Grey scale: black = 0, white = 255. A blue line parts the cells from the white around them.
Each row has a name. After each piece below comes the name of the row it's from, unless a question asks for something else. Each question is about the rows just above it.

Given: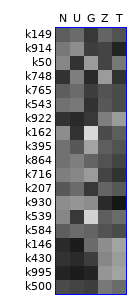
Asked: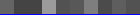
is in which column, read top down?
Z
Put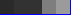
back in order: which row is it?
k748
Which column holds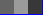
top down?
G
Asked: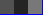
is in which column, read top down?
T
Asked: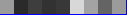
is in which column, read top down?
G
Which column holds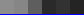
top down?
N
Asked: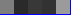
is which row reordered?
k922

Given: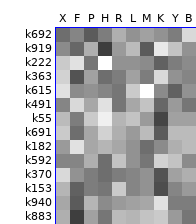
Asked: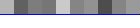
k153
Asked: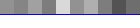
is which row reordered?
k370
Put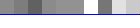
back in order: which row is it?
k222
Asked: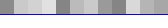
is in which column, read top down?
X

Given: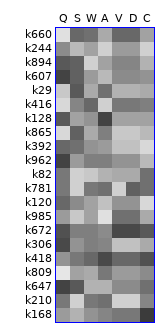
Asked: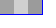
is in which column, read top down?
W
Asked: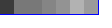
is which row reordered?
k168

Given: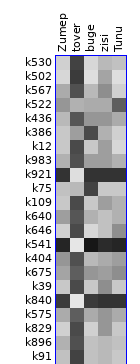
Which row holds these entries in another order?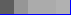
k522
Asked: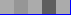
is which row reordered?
k575
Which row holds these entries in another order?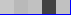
k91
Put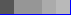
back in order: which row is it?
k436
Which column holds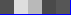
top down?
tover
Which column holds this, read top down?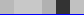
Zumep
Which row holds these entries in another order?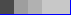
k109

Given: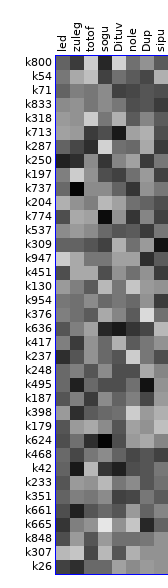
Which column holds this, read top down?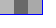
sogu
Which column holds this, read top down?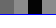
sogu

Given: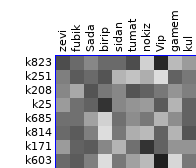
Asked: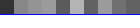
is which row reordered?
k25
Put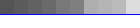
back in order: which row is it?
k814
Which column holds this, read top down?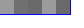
zevi
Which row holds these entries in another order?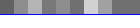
k685

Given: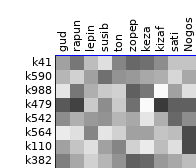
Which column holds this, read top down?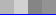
ton
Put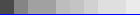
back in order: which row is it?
k110

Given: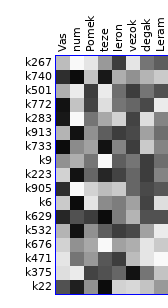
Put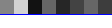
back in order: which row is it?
k223
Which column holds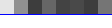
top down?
vezok
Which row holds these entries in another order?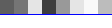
k267
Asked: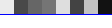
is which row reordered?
k772
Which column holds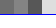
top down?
Leram
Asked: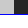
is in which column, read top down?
Vas
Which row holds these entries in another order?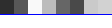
k905

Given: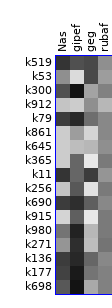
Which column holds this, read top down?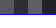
gipef
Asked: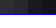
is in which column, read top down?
gipef
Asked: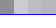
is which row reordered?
k645

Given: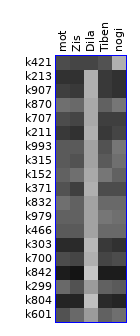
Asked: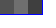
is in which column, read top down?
Zis
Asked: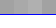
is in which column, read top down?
Dila
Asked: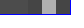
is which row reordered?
k700
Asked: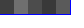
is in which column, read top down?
mot
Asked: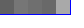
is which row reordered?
k870
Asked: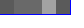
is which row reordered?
k466

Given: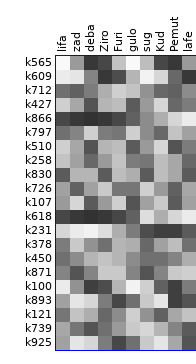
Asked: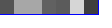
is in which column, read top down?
Pemut
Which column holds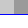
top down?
Ziro
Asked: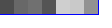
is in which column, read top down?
sug
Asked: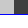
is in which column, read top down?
Pemut
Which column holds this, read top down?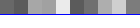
lafe

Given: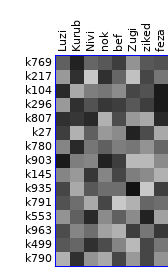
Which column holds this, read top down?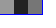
Zugi
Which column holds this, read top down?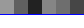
nok
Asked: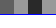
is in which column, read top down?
Luzi
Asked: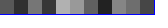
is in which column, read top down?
nok

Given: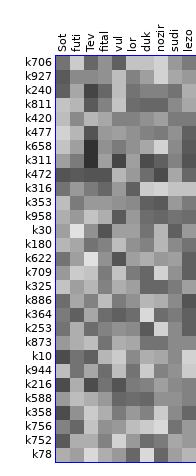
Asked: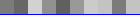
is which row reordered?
k709
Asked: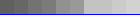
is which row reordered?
k706
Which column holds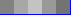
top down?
sudi
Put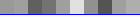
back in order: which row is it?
k622
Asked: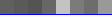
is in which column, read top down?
lezo

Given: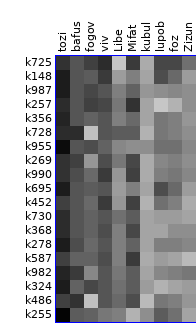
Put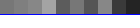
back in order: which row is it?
k982
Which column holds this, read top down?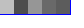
fogov
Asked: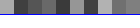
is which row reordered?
k452
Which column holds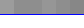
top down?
Zizun
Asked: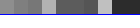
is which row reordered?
k728
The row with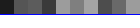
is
k148
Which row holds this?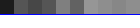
k987

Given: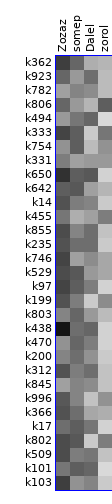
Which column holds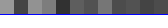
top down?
Zozaz
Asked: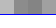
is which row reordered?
k782
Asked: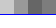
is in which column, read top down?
Dalel
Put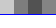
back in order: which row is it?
k14

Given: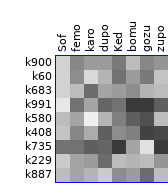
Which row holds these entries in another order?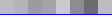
k887
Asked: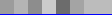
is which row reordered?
k887
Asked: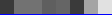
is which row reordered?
k735
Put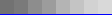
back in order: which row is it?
k60
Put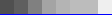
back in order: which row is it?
k580
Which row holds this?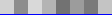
k60
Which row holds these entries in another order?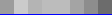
k887

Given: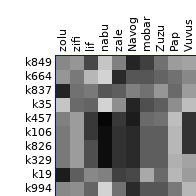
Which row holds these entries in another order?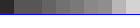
k994
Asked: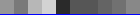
k664

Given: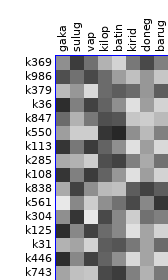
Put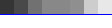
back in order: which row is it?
k561
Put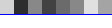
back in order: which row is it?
k125

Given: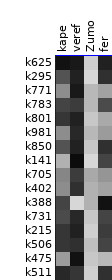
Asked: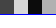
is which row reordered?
k141
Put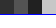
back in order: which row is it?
k850

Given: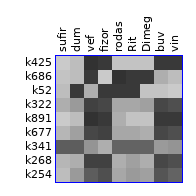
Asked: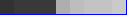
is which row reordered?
k891
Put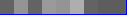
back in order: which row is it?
k341
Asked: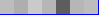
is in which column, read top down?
sufir

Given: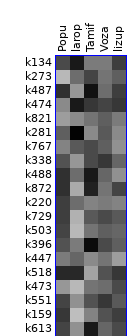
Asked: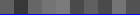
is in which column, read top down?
Voza
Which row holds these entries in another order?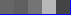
k503
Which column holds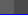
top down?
Voza
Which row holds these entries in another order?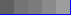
k821

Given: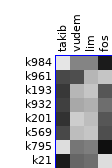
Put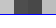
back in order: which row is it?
k569
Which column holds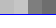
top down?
lim
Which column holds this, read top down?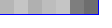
lim
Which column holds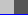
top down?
fos

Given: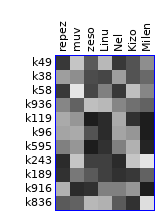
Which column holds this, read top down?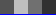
Kizo
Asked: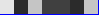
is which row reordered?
k243
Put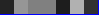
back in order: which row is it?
k595
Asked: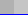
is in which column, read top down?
Kizo

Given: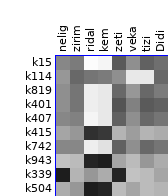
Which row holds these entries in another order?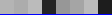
k504
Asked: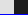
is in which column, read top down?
kem
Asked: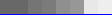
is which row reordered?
k819
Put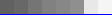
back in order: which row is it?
k407
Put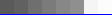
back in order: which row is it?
k15
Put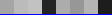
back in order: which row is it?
k339
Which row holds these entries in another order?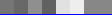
k742

